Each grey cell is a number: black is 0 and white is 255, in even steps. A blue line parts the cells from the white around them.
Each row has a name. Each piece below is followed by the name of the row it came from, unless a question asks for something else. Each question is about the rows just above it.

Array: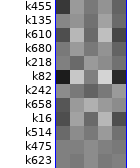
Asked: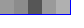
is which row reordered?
k658
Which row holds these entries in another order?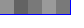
k680
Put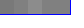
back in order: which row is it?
k475
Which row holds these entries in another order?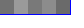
k514

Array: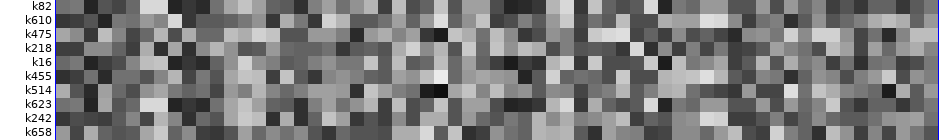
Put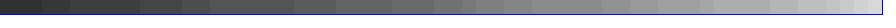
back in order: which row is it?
k242
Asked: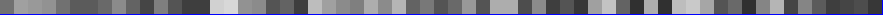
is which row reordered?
k242

